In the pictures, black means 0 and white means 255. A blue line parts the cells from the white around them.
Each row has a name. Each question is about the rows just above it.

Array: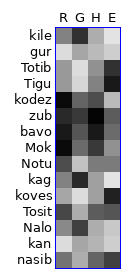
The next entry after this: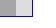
[160]
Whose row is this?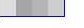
kan

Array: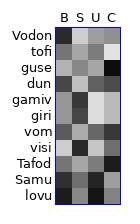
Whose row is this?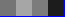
Tafod
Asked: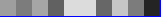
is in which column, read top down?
U
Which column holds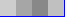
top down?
S
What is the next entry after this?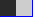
[158]
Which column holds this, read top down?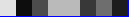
C
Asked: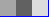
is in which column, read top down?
U
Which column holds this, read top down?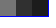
B

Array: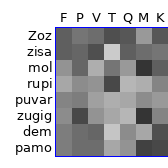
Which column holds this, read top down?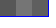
K
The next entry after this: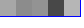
[174]
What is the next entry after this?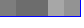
[65]
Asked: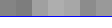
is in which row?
puvar
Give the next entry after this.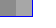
[79]
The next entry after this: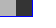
[132]
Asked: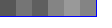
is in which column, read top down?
K

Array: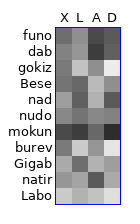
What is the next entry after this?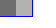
[158]
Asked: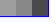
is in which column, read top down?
X
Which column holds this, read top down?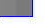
X
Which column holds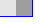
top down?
D
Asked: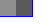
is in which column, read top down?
D

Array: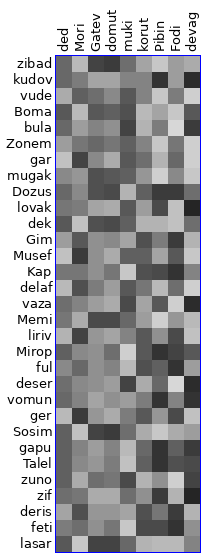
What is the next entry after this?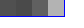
[179]
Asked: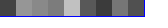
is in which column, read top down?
Mori
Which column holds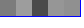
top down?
Gatev

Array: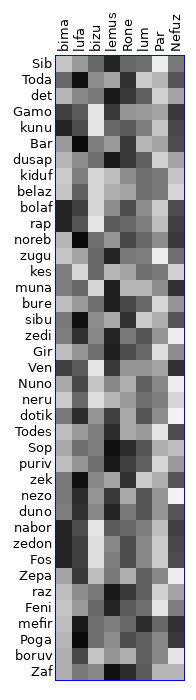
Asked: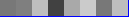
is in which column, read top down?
bima
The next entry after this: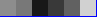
[163]
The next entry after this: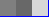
[30]
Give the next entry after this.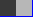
[163]
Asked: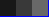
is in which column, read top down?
lemus
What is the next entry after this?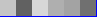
[120]

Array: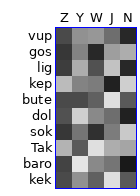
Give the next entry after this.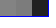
[207]
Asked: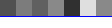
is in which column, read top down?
W

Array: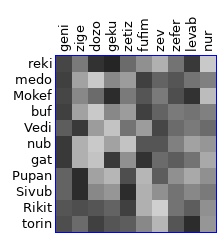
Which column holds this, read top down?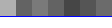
zev
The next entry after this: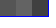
[176]
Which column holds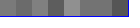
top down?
zefer
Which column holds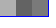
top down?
zev
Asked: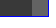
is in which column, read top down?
geni

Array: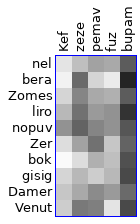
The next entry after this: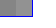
[86]
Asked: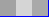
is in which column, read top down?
pemav
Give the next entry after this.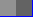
[133]
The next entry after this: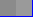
[106]
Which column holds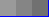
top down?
pemav
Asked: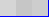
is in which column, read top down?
Kef

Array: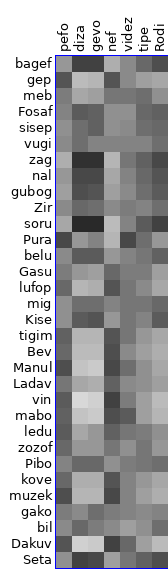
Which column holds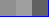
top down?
tipe
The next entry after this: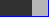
[118]
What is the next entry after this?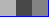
[159]

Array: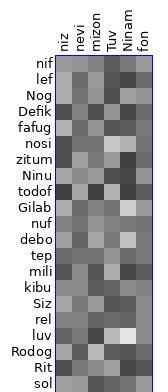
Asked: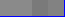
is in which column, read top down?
nevi
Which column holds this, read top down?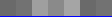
nevi

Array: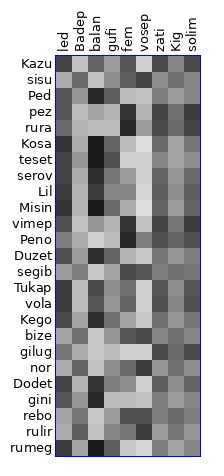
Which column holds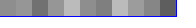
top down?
gufi
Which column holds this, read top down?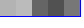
gufi
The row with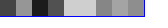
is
teset
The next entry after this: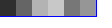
[127]

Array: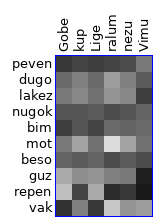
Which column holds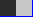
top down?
ralum
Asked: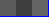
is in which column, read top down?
Vimu
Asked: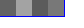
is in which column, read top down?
nezu
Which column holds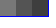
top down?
Gobe

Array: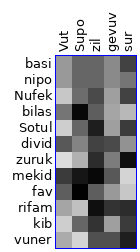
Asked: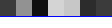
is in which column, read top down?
sur
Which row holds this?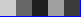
Sotul

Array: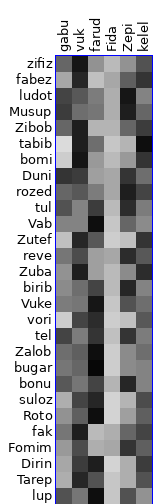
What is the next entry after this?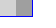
[95]
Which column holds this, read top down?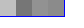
gabu
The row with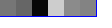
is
bugar
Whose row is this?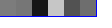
Vuke

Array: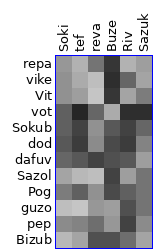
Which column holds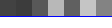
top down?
tef
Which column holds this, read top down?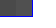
Buze
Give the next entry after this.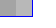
[190]

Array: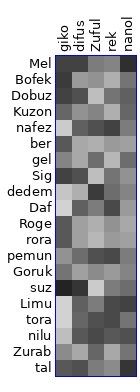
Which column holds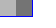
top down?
rek
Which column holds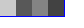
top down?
giko
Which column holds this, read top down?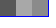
rek
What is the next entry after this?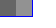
[132]
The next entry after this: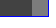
[132]
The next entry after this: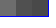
[124]

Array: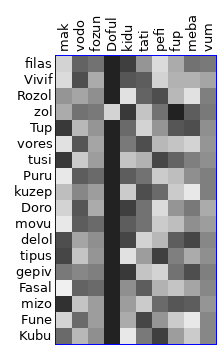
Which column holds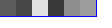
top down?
kidu
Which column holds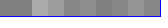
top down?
vum
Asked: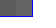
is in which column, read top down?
tati
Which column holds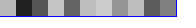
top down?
fup
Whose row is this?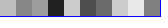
kuzep
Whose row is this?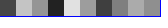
tipus
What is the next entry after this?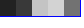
[78]

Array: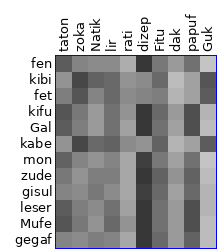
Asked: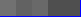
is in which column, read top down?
papuf
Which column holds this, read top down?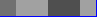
papuf

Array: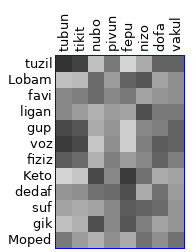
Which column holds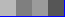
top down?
tikit
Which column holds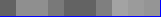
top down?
vakul
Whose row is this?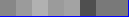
ligan

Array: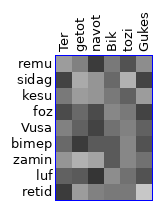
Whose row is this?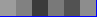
remu
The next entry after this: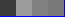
[121]
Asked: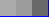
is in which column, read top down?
getot
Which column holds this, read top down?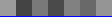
Ter
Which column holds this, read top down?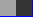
navot
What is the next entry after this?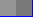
[97]
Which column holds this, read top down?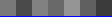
Ter

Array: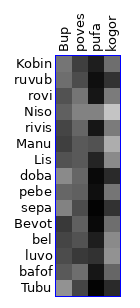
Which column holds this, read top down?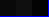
pufa
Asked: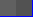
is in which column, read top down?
poves
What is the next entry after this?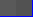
[173]
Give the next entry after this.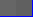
[15]
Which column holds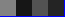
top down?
pufa
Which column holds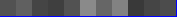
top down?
Bup

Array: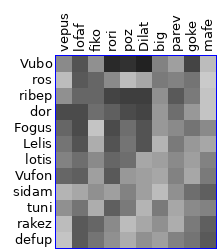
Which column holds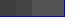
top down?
Dilat
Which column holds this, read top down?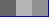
vepus
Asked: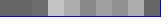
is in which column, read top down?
fiko
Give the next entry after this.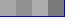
[95]
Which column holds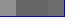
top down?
fiko

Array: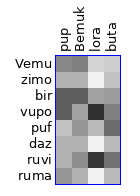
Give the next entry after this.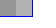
[242]
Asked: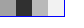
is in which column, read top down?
lora
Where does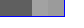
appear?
bir

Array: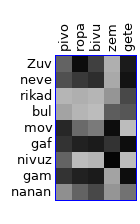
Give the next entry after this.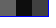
[175]
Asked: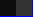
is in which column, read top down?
zem
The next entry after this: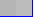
[93]
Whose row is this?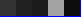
gam
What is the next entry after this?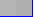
[181]

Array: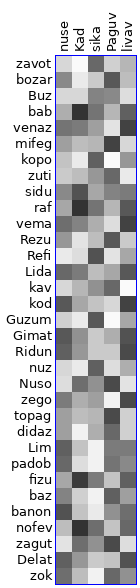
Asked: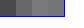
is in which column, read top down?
Paguv
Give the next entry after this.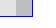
[88]
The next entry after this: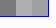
[242]
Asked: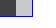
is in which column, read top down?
livav
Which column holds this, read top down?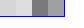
nuse
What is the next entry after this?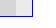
[96]

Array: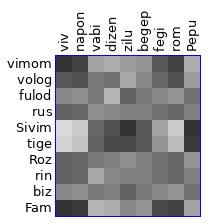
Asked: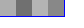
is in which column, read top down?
dizen
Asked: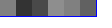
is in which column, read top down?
zilu
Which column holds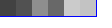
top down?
napon

